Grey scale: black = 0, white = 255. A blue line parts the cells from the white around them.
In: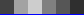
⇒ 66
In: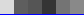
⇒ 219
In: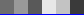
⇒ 109
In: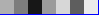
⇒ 175
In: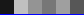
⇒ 23
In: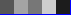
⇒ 86
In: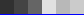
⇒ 49
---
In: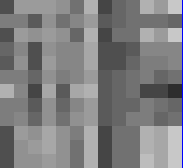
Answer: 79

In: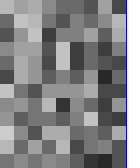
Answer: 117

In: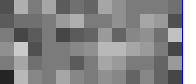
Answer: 36

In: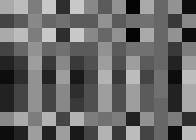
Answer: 13

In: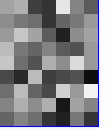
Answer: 100
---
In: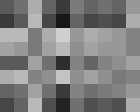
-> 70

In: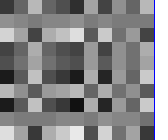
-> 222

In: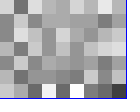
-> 202

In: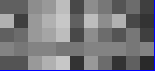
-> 84

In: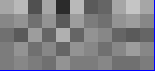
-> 124

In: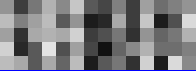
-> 188
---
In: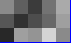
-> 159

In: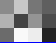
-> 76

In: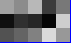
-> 206

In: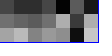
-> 174

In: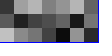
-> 117

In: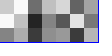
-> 120
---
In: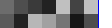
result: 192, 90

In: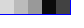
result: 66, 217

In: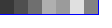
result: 131, 56

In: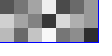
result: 153, 186

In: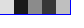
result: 191, 223

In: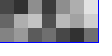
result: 226, 131

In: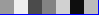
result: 187, 154

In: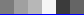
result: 101, 124
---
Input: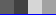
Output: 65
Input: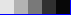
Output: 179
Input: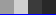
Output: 208
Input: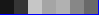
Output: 53
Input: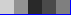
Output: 147
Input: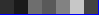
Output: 26
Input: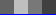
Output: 191
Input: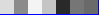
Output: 139
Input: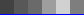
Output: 88
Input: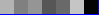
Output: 128
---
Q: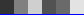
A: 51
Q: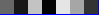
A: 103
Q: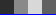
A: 45
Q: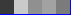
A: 57
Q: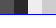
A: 82
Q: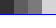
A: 49
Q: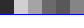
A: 44
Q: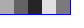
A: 172
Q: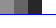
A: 144
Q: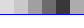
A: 220
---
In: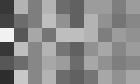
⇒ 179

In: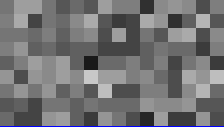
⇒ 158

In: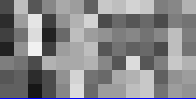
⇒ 190

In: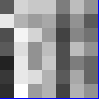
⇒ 212

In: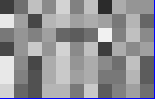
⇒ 111

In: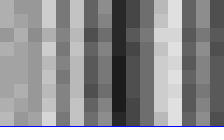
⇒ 152

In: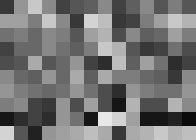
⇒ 149

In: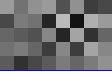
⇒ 114
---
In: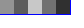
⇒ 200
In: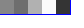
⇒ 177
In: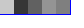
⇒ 97
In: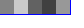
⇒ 98
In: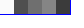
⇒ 111
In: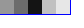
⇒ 20
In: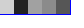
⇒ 161
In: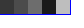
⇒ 109
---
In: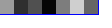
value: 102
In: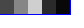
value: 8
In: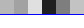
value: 195
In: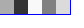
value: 219
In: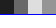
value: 149
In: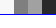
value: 41
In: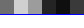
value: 58
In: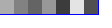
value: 80
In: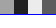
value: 93
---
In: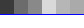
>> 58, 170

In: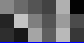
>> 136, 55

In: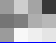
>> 155, 229

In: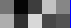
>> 116, 83

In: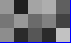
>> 152, 194

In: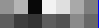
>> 147, 104
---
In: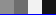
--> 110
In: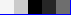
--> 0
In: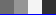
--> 149
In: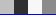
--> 47
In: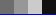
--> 151
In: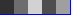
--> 210
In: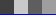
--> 201
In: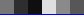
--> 223
